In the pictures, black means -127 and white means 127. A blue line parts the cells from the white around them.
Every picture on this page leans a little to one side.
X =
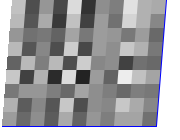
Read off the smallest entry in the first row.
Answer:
-76
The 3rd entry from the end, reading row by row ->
36
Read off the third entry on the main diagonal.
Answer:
-7
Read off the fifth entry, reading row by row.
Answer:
91
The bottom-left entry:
28
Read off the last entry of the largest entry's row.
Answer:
36
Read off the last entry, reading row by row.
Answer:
-14
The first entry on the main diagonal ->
65
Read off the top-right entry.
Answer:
42
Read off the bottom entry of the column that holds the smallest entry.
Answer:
-28
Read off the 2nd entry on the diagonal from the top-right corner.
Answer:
49
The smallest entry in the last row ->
-35
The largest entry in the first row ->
97
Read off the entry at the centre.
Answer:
77
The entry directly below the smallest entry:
36
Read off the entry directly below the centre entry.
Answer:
-92
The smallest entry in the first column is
-28
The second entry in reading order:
-49
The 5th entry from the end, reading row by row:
22
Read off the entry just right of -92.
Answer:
28
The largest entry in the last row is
42
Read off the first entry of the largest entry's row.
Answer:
71
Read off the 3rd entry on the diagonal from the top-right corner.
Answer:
-7
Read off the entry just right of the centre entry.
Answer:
7
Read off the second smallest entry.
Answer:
-84
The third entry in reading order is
22
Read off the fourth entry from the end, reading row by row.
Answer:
-1

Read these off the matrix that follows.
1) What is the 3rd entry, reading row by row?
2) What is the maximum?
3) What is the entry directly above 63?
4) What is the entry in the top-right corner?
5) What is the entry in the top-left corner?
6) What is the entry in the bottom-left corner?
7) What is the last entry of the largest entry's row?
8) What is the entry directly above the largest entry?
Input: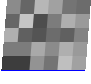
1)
55
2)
69
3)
47
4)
-19
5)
11
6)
-66
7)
26
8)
-25

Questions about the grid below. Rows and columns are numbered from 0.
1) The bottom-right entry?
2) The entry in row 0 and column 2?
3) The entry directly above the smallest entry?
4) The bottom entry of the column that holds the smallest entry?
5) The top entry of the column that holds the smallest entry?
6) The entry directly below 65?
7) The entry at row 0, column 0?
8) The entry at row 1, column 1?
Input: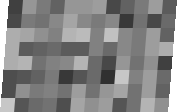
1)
16
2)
-5
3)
-55
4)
29
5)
-55
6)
-21
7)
-63
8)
-5

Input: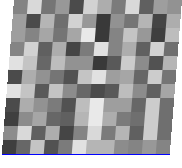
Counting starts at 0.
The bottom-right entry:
4
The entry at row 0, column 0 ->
4
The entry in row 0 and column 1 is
89
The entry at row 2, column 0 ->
30
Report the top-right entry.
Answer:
18
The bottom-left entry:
-64
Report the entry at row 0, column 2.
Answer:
-10
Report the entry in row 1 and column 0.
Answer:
30
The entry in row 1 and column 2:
53

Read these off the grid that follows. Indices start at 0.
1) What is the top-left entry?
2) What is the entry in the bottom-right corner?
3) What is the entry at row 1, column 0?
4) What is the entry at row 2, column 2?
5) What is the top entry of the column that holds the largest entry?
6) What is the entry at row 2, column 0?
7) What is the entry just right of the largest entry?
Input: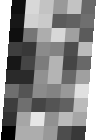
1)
-112
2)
-71
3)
-104
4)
45
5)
67
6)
-112
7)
17

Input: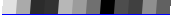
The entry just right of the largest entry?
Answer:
42
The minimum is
-126
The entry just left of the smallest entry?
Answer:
-15
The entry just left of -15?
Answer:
28

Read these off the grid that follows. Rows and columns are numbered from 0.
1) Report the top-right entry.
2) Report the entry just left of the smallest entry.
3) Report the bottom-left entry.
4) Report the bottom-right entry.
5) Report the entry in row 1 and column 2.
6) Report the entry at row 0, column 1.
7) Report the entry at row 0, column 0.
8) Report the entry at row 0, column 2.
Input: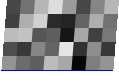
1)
54
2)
39
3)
20
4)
20
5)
80
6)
-13
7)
-56
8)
54
